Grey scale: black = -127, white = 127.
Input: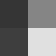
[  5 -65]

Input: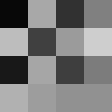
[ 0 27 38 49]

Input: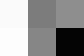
[14  6]

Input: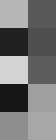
[-39 -94]

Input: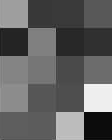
[-39 -87  -9  12]

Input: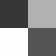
[ 49 126]
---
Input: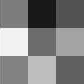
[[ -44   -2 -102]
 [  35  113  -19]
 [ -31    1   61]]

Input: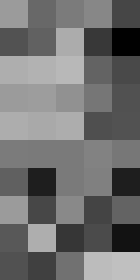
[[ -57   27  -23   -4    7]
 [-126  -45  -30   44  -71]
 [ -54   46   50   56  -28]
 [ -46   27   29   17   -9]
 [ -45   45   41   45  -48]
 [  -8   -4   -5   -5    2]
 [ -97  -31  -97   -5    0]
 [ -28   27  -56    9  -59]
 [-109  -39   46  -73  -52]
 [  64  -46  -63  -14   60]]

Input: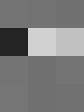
[[-15 -11 -13]
 [ 65 -91  81]
 [-11 -11 -15]
 [-14 -10 -15]]

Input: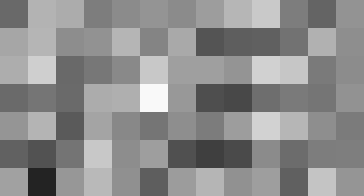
[[ 19 -22  51  44  -2  11  20  11  29  54  73  -2 -27]
 [ 14  38  53  13  18  53   4  41 -43 -33 -31 -13  49]
 [ 12  45  79 -22  -8   9  72  31  31  20  81  70  -5]
 [ 18 -21 -10 -21  44  47 121  24 -49 -55 -17  -5 -10]
 [ -4  21  52 -37  36   8 -10  14  -3  29  82  54  14]
 [ -1 -30 -45 -11  72  13  30 -47 -64 -53  11 -19  -2]
 [ 21  33 -92  23  57  16 -33  28  53  17  30 -31  68]]

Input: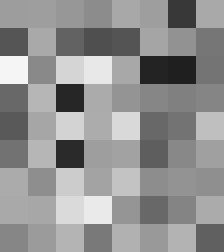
[[ 41  29  30  23  12  40  30 -71]
 [ -9 -42  41 -29 -48 -43  37  18]
 [-11 117   9  85 104  40 -92 -96]
 [  5 -23  54 -89  43  20   6   0]
 [ 63 -38  38  83  44  89 -23 -12]
 [ 32 -13  54 -85  30  34 -33   8]
 [ 15  43  14  76  35  67  13  19]
 [ 43  41  39  90 106  21 -23   4]
 [-31   6  27  52  -6  49  25  51]]

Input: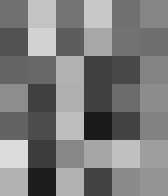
[[   5  -15   67  -11   72  -14]
 [ -16  -45   82  -34   39  -12]
 [   3  -27  -23   49  -62  -54]
 [  12   13  -62   47  -62  -19]
 [   2  -28  -50   62 -100  -60]
 [  30   91  -66    7   38   64]
 [  20   50  -98   49  -60   10]]
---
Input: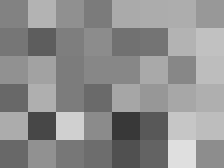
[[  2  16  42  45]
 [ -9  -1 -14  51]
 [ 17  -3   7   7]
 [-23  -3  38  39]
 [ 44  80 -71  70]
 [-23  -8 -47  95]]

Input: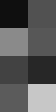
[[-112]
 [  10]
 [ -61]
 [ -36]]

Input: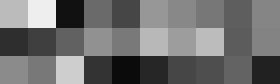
[[  59 -110  -57    8  -33]
 [ -81  -30   -6   29  -35]
 [  11   78 -116  -57  -28]]

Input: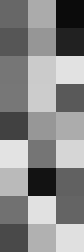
[[ -24 -116]
 [ -41  -94]
 [  -9   98]
 [  -8  -38]
 [ -62   44]
 [  99   86]
 [  58  -30]
 [ -14  -27]
 [ -54   96]]

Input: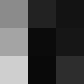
[[  11 -108]
 [  36 -105]
 [  79  -82]]

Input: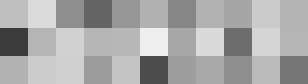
[[ 63  14  22   6  38  52]
 [-68  81  56  39 -18  53]
 [ 51  80  68  30  14  -8]]

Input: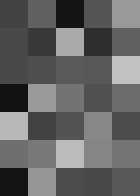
[[ -61 -106   25]
 [ -54   42  -31]
 [ -54  -37   65]
 [-109  -12  -19]
 [  55  -44  -51]
 [ -16   59  -11]
 [-107  -51  -39]]

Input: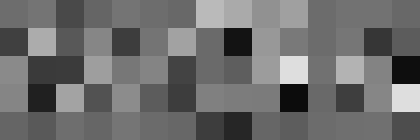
[[ -18  -54  -11  -23   42   32  -13  -23]
 [ -63  -39  -66   34 -108   -6   -9  -35]
 [  10  -68   -8  -60  -33   94   51 -113]
 [   5   35   12  -66   -3 -115  -65   94]
 [ -26  -17  -10  -24  -89  -34  -16  -50]]

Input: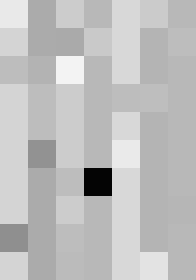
[[105  76  88  56]
 [ 84  42  88  61]
 [ 61 115  88  56]
 [ 84  76  61  56]
 [ 84  76  88  56]
 [ 84  76 106  56]
 [ 84  61  88  56]
 [ 84  76  88  54]
 [ 15  61  88  56]
 [ 84  59  88  56]]
